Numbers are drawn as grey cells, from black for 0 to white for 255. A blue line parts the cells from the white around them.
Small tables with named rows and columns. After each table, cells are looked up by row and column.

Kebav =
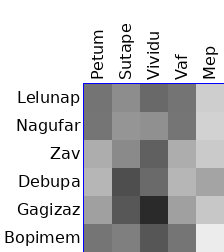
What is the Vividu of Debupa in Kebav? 106
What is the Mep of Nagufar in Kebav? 210
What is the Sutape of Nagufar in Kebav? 149
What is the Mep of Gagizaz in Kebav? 199
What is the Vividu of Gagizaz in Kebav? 42
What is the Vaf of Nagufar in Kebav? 117
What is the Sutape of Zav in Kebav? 138
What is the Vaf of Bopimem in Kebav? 117
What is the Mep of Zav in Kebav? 202
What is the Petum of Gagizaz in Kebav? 160
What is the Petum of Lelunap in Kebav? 116
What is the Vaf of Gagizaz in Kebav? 160
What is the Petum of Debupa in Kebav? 182
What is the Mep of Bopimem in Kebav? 236
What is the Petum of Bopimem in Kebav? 117
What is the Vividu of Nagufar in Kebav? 144
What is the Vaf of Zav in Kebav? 173
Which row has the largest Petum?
Debupa

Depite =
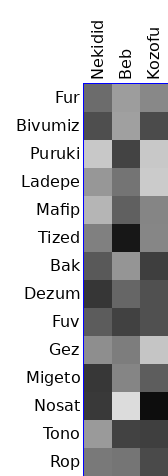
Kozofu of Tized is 134
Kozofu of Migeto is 93
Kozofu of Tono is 63
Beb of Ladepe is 116
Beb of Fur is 157
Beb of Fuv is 65
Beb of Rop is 117
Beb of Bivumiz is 160
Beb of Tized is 23
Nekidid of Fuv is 92
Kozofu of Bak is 62
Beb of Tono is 66
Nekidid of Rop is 121
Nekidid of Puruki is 200
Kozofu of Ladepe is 203
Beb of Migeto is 133

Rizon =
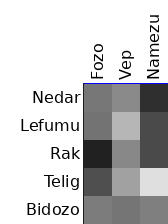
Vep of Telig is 161
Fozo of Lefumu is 115
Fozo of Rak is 33
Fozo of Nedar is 119
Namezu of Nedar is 47
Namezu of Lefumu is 74
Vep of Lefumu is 182
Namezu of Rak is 74
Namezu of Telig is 223
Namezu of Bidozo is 127
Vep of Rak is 136
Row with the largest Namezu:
Telig

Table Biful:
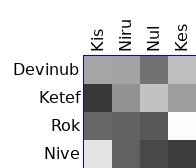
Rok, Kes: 252
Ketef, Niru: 145
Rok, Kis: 102
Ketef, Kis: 56
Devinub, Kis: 165
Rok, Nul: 88
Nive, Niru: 97
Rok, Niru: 98
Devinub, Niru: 163
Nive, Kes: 60
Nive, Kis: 228
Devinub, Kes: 190
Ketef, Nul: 194
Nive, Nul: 72
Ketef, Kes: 158
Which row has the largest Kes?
Rok

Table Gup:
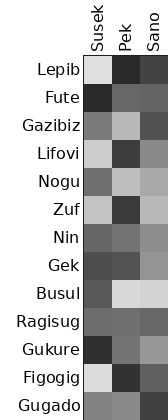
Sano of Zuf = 185
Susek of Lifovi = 204
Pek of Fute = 103
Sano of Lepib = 67
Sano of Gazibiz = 82
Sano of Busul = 211
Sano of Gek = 148
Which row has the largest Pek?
Busul

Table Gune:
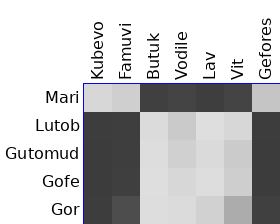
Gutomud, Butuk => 221
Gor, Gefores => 64
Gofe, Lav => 221
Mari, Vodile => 68
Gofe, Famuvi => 63
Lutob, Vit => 215
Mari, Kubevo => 215
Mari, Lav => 62
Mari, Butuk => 64
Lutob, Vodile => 202
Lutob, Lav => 222
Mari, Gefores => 197

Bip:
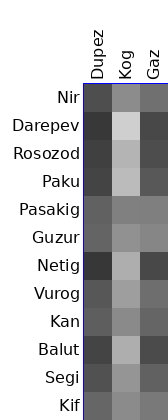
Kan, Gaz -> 101
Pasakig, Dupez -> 97
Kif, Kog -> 139
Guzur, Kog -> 145
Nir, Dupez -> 78
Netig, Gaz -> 72
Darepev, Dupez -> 56
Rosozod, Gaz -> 77
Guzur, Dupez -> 100
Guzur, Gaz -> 134
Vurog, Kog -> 158
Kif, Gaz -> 121
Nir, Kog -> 140
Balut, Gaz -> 75
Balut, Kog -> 174
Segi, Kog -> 149
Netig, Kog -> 174

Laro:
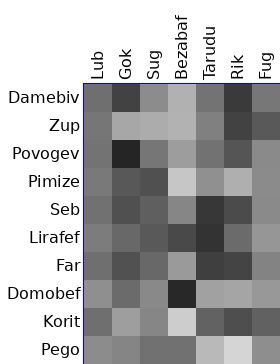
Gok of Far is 81
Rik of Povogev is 85
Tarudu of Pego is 185
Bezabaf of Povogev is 157
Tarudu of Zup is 128
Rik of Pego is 213
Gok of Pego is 133
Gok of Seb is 80
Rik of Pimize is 175
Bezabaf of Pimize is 198
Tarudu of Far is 63
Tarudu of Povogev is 114
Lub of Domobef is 143

